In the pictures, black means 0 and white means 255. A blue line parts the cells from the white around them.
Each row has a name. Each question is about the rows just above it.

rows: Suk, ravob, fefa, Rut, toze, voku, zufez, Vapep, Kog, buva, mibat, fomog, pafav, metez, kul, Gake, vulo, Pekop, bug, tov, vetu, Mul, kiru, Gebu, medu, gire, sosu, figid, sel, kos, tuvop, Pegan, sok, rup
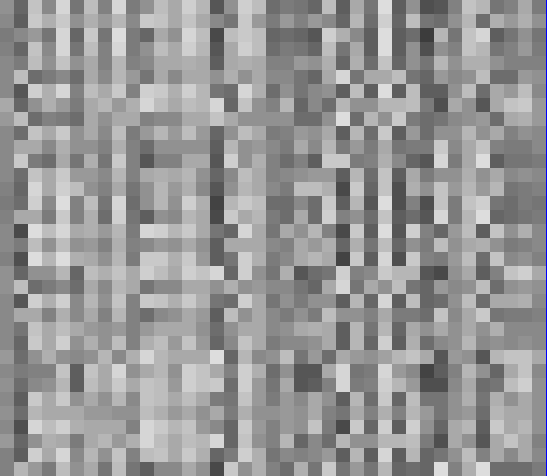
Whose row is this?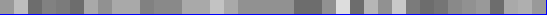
Kog
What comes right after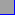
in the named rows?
[182]

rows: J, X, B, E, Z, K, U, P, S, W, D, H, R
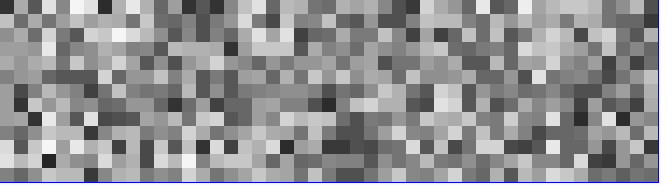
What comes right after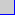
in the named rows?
[135]
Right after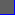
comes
[116]

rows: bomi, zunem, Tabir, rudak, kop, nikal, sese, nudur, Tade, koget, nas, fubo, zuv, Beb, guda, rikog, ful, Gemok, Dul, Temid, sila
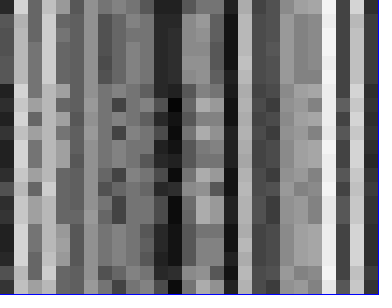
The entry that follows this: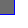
[172]
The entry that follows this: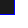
[172]
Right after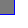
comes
[130]

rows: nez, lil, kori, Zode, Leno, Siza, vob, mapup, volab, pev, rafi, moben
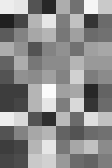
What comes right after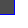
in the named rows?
[201]
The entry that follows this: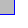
[107]
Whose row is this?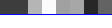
vob
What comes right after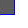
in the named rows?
[131]
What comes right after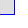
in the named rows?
[193]

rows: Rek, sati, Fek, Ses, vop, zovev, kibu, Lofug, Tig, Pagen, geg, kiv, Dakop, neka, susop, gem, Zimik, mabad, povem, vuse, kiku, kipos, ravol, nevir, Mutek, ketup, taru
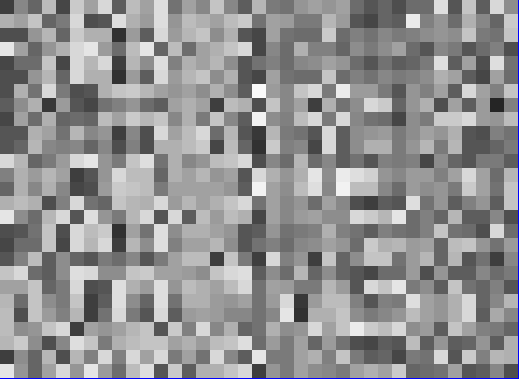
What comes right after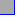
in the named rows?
[135]
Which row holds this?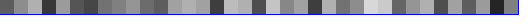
Lofug
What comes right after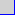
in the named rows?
[149]

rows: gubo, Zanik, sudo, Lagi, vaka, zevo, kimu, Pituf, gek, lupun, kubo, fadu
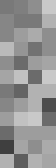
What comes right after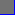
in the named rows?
[142]
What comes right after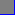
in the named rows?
[142]
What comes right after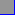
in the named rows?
[114]
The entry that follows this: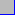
[149]
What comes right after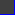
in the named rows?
[165]

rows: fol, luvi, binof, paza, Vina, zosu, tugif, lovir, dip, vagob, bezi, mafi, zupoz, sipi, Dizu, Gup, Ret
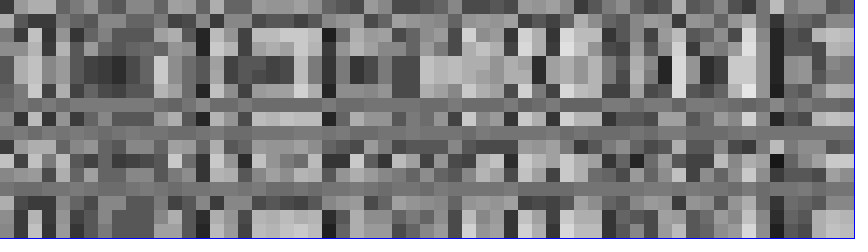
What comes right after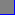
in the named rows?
[87]
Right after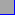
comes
[66]
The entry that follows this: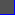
[59]
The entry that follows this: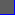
[53]

